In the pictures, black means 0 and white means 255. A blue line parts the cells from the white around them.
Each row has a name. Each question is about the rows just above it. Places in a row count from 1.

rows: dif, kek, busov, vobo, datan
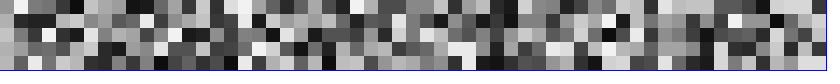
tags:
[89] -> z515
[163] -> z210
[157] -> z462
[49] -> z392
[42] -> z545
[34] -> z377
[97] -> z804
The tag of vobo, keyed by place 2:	z462
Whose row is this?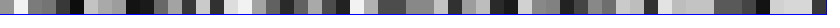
dif
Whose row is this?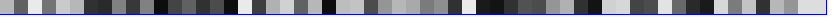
datan

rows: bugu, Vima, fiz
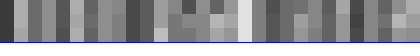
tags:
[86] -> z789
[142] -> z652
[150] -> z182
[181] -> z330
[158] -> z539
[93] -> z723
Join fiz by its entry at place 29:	z182
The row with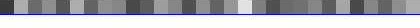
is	bugu
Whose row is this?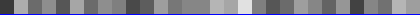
Vima

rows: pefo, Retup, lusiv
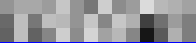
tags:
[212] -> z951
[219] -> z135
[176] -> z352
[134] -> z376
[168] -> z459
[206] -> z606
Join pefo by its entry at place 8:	z606
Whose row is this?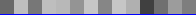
Retup
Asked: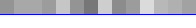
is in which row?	pefo

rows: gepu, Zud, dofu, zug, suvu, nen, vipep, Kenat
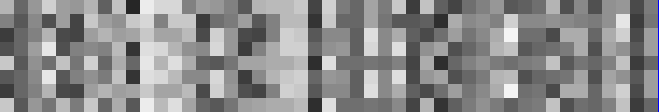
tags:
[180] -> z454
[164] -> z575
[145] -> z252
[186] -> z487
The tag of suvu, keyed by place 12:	z454
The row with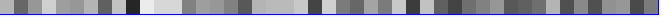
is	gepu
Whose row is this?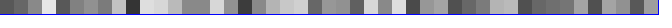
nen
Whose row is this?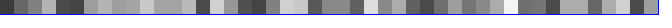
vipep

